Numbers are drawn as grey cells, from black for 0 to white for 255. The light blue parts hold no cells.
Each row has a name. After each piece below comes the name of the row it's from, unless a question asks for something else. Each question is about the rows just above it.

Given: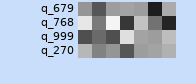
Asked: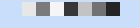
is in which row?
q_768
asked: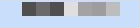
q_999
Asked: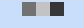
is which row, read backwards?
q_768
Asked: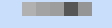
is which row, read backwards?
q_270
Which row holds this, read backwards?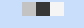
q_768

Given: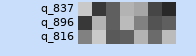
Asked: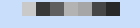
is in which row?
q_837
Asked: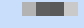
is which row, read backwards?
q_816

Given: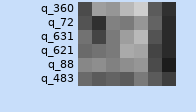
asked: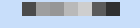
q_360
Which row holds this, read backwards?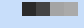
q_621
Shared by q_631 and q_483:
[122]
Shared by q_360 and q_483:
[91]
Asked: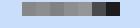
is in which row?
q_88

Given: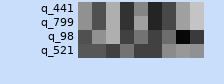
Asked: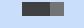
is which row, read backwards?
q_521
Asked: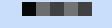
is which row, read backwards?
q_98
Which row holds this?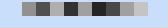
q_799
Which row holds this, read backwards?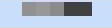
q_521

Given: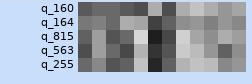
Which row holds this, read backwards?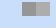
q_160
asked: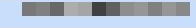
q_164
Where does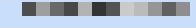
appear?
q_563
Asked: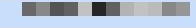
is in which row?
q_255
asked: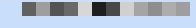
q_815

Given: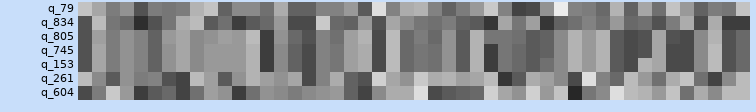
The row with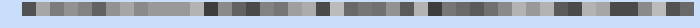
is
q_153
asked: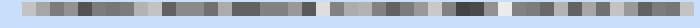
q_79
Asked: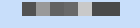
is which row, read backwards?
q_834

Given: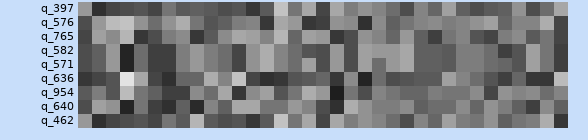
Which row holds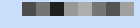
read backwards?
q_954
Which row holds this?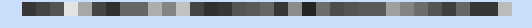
q_636
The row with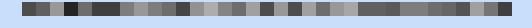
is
q_571

